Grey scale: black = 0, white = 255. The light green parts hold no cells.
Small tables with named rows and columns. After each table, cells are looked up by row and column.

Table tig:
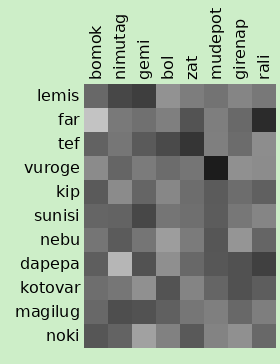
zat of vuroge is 117
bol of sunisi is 117
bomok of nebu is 117
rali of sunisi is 133
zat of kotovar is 132
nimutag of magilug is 78
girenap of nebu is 149
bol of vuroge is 108
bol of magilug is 96
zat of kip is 109

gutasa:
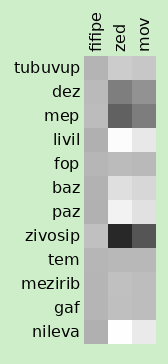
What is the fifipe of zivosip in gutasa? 192
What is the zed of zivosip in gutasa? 40
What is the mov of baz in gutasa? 215
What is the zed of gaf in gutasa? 191
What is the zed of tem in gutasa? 184
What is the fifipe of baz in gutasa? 178
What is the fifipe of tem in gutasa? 182
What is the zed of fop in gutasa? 187
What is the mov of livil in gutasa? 232
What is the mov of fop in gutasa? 185
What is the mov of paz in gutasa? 225
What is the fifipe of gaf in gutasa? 181
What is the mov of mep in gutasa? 125
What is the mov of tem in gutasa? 184
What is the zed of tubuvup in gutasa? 204
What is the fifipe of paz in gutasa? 177
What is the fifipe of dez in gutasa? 186

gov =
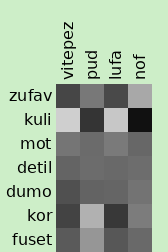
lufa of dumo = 101
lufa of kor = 56
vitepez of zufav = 70
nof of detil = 109
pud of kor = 177
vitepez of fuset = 90
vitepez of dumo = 80
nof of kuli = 17
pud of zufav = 120
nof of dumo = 115
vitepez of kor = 67
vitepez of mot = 117
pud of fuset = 150
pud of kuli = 52

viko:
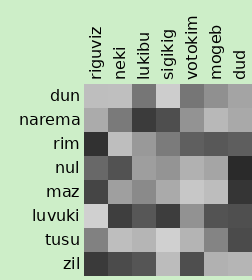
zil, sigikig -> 188
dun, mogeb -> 144
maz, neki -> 159
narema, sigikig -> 78
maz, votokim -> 199
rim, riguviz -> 49
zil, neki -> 75
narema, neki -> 122
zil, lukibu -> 85
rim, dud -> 94
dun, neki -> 191
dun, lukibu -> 118
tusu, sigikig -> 208
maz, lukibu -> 138

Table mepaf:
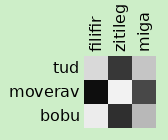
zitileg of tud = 55
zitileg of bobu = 47
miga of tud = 197
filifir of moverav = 14
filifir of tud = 217
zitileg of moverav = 242
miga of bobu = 184
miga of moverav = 72
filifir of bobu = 236

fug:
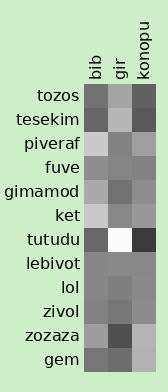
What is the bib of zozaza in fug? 157
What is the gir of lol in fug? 127
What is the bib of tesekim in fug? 102
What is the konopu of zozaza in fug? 180
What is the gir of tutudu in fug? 251
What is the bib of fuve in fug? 142
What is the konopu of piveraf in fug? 159
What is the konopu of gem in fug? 178
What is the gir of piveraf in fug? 130
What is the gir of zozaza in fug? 79
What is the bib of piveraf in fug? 201
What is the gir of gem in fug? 109

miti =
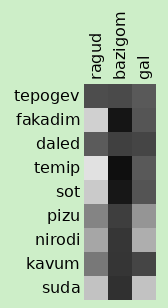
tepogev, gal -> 89
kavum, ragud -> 120
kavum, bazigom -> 53
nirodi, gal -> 174
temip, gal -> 89
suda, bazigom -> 48
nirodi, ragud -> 166
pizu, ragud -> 132
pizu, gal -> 149
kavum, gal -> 69
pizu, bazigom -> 62

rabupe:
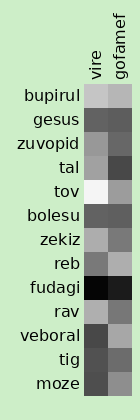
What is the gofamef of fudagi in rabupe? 27
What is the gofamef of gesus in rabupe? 93
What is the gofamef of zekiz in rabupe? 121
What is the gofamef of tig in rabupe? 108
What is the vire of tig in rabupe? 81
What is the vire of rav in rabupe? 175
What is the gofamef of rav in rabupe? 119
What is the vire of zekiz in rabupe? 173
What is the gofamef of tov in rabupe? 156
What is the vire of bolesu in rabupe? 98
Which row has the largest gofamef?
bupirul

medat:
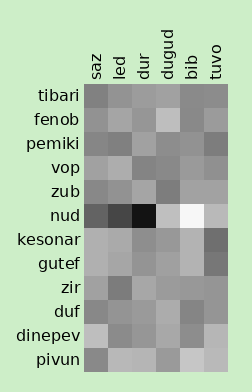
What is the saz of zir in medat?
161
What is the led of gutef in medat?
166
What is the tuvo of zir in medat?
149
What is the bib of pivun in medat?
198
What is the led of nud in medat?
70
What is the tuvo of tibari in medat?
140
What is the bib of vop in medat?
154
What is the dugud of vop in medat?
137
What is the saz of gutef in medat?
176
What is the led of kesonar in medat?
170
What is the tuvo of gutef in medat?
119
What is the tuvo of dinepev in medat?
182
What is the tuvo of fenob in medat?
155
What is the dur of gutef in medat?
148
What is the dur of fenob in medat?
150
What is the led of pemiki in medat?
128
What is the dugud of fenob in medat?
190
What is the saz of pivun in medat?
137
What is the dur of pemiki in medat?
161
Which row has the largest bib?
nud

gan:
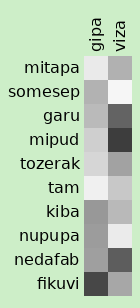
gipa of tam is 240
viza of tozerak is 162
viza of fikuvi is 167
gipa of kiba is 152
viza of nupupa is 235
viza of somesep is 246
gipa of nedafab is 159
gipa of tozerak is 214
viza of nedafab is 93
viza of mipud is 61
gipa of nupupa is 156
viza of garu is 99
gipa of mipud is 207
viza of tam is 200
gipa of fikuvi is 71
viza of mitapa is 177
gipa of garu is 186
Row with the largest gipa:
tam

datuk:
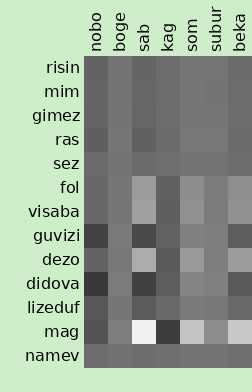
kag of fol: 96
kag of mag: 61
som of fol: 141
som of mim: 118
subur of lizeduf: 120
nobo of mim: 101
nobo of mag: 83
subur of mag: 141
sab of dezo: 172
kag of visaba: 94
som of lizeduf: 122

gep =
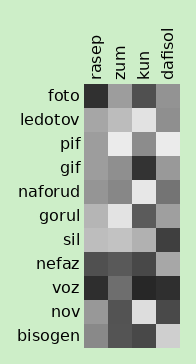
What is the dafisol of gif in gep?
153
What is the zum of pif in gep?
235
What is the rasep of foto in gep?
48
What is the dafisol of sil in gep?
63
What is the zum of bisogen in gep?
84
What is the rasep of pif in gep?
157
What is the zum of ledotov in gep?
188
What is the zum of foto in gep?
157
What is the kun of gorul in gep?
91
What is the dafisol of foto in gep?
147
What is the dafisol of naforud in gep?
116
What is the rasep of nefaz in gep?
80
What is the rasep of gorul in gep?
181
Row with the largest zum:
pif

